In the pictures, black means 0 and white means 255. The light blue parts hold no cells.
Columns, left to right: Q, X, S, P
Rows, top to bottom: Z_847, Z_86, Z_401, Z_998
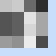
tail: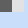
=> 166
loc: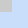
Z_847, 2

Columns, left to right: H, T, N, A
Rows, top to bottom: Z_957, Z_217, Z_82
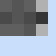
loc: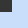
Z_217, 4
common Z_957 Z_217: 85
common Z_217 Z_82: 85
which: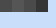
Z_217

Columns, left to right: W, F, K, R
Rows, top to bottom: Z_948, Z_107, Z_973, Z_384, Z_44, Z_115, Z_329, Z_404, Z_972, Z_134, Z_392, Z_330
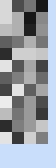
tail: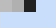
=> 145
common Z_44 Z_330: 207
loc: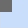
Z_329, 4

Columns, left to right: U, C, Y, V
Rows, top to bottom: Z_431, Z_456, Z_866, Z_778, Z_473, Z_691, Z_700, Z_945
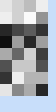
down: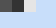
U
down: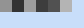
V
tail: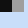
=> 39  158
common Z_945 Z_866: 39
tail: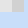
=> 189  238

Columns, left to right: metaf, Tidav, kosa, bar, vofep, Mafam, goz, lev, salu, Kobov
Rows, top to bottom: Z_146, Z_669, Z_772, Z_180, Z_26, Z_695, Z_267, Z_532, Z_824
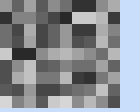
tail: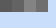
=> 111  162  99
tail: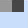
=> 70  99  111  120  193  99
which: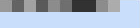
Z_146

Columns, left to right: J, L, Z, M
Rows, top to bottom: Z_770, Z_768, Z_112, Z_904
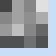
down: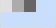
M
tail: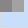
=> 143  172
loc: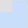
Z_770, 4
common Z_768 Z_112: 134
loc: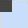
Z_770, 1

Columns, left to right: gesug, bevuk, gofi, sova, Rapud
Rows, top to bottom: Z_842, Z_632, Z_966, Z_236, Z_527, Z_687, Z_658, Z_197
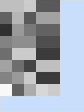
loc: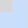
Z_197, 4
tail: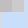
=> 89  89
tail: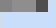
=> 78

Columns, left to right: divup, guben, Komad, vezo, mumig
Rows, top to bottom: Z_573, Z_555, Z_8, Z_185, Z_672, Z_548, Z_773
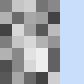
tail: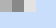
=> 238  97
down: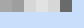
Komad
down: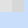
Komad
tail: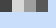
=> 187
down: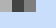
divup
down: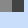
mumig
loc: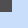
Z_548, 1

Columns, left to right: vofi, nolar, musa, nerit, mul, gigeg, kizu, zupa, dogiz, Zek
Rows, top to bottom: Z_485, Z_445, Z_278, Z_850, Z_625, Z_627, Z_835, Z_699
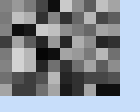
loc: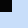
Z_625, 4
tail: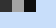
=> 14
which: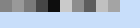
Z_485
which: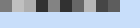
Z_445
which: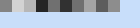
Z_627

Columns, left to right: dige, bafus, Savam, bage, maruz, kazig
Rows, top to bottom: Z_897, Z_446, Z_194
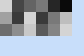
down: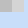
kazig
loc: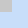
Z_194, 3

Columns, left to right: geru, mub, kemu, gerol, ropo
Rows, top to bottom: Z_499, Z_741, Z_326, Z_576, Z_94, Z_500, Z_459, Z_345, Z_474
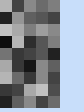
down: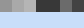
mub
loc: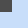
Z_345, 5
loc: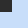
Z_576, 3
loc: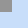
Z_741, 2

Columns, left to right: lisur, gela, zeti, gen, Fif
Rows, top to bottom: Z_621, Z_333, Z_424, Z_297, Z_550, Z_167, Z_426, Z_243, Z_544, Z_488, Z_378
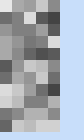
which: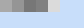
Z_297
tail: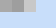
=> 138
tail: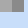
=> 101  80  90
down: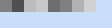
gen

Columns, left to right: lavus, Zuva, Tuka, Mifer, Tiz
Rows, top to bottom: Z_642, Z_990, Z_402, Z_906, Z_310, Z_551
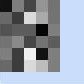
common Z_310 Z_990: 60
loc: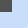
Z_402, 1
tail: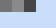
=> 115  93
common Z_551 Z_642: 127
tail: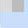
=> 127
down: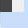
Tuka

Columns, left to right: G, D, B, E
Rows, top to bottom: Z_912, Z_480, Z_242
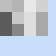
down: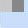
D
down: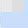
B
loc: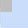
Z_912, 1

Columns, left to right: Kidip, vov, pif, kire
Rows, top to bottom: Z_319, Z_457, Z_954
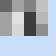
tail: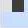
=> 184
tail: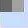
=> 131  194
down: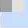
vov
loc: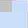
Z_319, 4
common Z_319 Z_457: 162

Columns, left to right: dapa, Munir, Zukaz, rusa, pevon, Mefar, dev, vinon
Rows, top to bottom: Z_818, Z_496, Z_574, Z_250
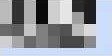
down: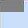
rusa
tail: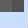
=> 186  218
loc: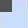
Z_574, 6
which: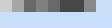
Z_250
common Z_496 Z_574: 186

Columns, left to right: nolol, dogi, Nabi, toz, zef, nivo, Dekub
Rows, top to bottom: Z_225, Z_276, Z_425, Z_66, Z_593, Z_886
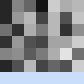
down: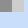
Dekub
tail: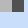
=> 196
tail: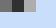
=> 123  184  49  142
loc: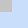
Z_276, 7

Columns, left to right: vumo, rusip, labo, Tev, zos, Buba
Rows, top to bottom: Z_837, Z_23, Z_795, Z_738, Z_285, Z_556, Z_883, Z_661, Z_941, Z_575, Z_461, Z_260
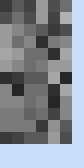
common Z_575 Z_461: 122
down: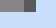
Buba
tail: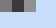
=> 89
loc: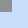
Z_461, 5
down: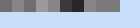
rusip
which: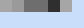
Z_285
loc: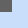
Z_575, 3

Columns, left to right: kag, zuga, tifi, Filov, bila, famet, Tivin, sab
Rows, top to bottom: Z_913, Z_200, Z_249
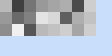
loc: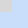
Z_200, 5
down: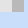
Filov
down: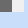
zuga
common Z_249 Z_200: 194
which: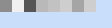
Z_249
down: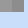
kag

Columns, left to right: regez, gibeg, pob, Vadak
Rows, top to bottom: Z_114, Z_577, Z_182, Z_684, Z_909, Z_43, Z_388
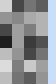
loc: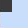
Z_684, 3
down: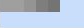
gibeg
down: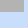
Vadak
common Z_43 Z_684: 159
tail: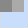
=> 179
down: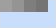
gibeg

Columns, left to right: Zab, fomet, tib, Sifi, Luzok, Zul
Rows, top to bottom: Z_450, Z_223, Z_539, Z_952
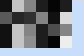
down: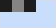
Sifi
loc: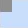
Z_952, 3
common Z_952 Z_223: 17

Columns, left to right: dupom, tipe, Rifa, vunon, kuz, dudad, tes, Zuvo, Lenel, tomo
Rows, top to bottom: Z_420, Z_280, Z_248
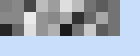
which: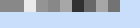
Z_280
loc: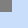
Z_420, 1
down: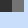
tes
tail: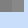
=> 71  188  157  222  188  115  92  115
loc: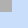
Z_248, 5
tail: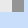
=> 136  167  49  104  167  115

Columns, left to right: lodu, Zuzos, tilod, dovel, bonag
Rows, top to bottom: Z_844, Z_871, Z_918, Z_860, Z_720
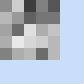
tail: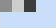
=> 129  85
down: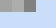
lodu
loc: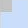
Z_918, 5
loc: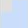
Z_918, 3
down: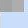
lodu
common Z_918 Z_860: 173

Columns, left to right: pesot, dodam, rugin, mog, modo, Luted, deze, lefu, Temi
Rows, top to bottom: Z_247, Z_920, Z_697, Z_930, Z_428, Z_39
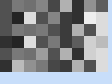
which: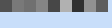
Z_247
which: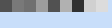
Z_428
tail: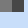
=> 59  177  81  220
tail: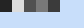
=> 93  208  187
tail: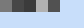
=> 220

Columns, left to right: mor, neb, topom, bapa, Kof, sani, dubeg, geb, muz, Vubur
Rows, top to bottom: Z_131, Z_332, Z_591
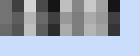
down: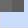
bapa
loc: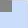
Z_131, 7

